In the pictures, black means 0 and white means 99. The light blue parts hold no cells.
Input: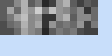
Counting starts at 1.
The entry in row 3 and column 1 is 36
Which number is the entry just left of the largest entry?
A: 58
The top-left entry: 36
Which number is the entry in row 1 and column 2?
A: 36
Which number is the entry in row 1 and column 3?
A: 53
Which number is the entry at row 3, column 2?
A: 47
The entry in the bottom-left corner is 30
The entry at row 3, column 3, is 64
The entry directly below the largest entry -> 58
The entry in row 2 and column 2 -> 64
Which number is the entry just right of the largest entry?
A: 47
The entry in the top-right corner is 30
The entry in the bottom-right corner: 25

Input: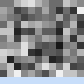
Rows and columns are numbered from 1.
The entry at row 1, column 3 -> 70
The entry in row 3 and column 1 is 58
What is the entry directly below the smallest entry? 31
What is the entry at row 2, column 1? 64
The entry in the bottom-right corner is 58
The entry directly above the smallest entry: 36
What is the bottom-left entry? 31
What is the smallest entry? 9
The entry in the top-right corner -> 53
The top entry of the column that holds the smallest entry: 42
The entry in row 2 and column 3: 26
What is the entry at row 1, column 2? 47
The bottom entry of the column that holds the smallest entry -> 93
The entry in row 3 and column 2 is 47
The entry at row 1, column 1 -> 47
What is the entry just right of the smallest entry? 47
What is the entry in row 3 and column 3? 42
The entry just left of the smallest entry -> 36

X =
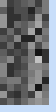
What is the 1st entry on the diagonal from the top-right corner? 47
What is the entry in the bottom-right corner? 52
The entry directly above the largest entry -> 8
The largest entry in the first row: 58
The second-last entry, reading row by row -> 58
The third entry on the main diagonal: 19
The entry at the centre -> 24
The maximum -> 75
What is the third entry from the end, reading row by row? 52
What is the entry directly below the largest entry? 52
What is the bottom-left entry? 30
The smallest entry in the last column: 14
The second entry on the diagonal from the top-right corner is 36
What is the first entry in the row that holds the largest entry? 41
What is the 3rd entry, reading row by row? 30
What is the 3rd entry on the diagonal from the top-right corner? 24
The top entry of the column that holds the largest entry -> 24
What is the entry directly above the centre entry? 30
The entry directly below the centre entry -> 36
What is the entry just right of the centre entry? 47
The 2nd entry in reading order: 24

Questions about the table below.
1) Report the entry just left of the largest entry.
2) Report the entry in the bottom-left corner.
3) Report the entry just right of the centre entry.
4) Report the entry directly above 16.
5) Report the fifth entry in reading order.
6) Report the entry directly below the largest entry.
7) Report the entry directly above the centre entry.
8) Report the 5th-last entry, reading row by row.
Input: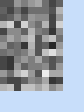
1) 33
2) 70
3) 33
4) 75
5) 59
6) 65
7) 75
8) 75

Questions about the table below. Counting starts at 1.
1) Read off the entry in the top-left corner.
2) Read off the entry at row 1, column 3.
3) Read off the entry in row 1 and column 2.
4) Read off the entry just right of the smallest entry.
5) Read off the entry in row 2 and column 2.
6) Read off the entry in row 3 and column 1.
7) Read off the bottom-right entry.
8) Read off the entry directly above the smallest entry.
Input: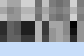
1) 75
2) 64
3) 64
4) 58
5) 53
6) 75
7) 58
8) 81
